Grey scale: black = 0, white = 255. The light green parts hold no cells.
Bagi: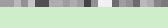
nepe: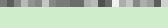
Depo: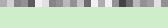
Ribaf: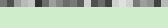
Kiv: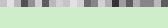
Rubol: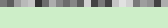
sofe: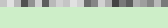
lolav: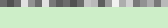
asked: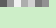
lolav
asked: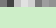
Rubol
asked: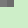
nepe
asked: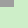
Bagi
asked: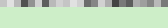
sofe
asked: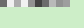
Depo

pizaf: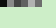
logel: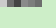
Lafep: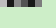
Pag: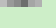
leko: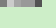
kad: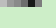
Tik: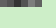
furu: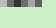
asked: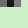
kad
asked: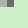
pizaf
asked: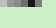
kad

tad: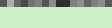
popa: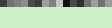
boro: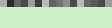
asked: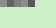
tad
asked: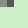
tad
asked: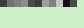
popa
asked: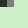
tad
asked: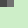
tad

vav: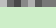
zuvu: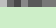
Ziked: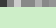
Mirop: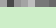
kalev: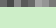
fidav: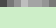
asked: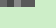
zuvu
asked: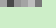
Mirop

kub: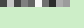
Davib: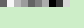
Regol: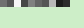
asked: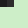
Regol
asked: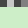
kub
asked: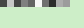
kub
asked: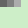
Davib
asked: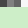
kub
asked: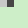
kub

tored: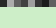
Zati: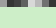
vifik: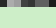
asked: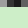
tored
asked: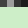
tored
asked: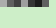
tored

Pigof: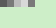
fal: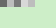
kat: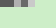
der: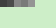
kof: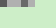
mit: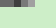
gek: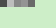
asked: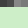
der
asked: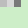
Pigof
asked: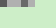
kof

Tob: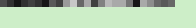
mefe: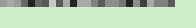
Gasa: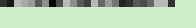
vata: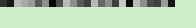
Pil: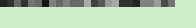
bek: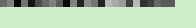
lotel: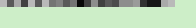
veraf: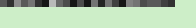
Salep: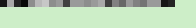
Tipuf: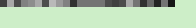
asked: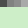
Tipuf
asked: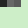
mefe

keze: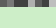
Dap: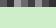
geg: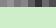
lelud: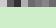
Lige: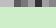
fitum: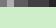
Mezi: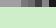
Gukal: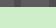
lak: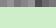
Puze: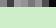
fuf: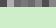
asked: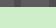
Gukal
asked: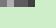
fitum
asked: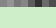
geg
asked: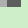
fitum
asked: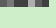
keze

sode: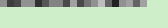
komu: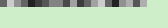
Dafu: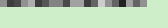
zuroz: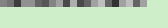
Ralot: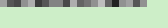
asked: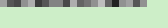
Ralot
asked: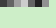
komu
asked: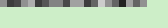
Dafu
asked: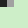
Dafu
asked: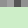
Ralot

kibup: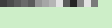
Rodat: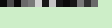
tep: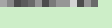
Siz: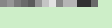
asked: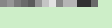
Siz
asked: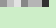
Siz
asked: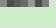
tep

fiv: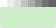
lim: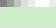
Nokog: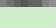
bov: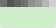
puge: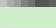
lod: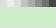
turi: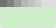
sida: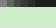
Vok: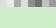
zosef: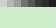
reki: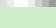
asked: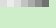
lod
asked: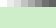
fiv
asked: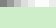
lim
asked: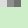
Vok
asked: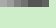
puge
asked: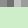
Vok
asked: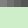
Nokog

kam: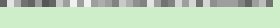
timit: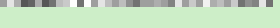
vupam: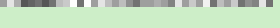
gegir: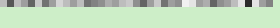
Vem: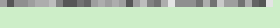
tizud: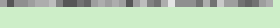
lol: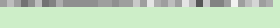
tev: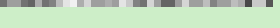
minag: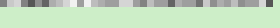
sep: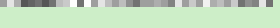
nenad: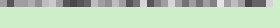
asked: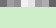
gegir
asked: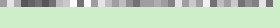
vupam
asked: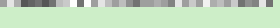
sep
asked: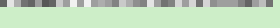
kam

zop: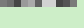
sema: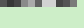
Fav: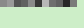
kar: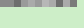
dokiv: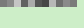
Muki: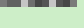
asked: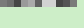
zop
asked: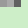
zop
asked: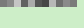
dokiv

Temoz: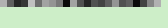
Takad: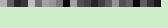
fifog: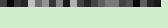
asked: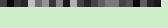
fifog
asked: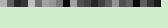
Takad
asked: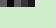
Takad
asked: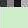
fifog

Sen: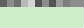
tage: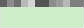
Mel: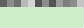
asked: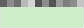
Mel
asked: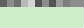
Sen
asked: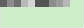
tage

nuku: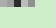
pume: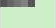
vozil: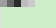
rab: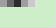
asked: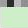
nuku
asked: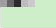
vozil

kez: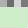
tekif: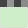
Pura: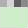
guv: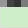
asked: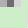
kez
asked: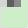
Pura
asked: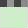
tekif

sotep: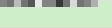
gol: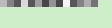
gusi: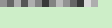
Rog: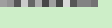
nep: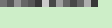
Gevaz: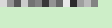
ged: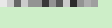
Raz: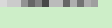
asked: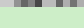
Raz
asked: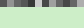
nep
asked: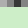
gusi

